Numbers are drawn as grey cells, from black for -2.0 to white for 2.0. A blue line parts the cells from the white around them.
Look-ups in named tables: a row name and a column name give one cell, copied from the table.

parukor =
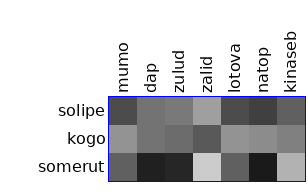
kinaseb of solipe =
-0.5
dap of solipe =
-0.2
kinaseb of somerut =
0.8
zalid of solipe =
0.5
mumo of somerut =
-0.5
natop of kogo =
0.2
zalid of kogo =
-0.6
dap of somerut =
-1.5
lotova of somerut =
-0.5
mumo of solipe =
-0.8
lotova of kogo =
0.3
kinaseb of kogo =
0.0
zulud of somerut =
-1.4
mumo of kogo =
0.3
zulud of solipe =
-0.1
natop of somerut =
-1.6
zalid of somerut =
1.2
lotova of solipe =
-0.8
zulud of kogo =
-0.3

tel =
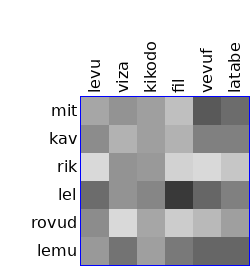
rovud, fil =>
1.2
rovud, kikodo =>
0.6
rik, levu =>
1.4
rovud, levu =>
0.2
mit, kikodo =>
0.5
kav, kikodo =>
0.5
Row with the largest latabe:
rik

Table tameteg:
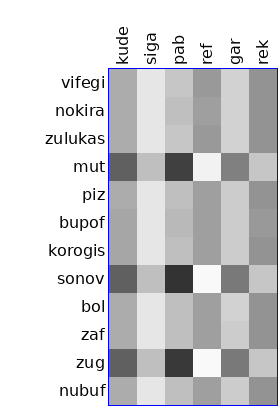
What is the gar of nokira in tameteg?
1.3
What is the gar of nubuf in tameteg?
1.2
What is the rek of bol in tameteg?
0.3
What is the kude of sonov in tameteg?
-0.5
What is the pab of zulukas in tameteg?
1.1
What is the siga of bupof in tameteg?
1.6
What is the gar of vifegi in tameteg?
1.3
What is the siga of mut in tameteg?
1.0
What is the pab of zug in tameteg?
-1.1
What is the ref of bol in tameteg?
0.5
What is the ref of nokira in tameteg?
0.5
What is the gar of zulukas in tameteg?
1.3
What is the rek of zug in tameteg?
1.1
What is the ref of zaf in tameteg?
0.5
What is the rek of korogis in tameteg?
0.3

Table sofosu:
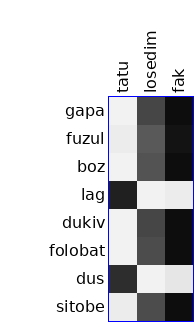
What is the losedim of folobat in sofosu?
-0.8
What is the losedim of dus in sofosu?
1.8
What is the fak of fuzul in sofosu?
-1.7
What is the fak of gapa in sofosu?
-1.8
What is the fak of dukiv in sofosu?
-1.8
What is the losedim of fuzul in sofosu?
-0.6
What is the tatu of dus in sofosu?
-1.3
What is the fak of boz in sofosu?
-1.8
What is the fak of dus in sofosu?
1.6
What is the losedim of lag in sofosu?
1.8
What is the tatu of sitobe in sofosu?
1.7
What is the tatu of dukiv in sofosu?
1.8
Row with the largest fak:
lag

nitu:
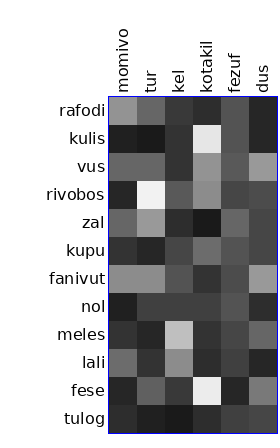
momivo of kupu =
-1.2
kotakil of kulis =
1.6
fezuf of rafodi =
-0.7
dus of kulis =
-1.4
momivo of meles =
-1.2
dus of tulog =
-0.9
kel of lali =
0.2
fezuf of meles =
-0.9
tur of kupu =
-1.4
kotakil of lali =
-1.3
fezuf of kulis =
-0.7
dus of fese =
-0.1
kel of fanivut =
-0.7
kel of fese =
-1.1
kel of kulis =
-1.2
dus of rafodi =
-1.4
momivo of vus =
-0.4

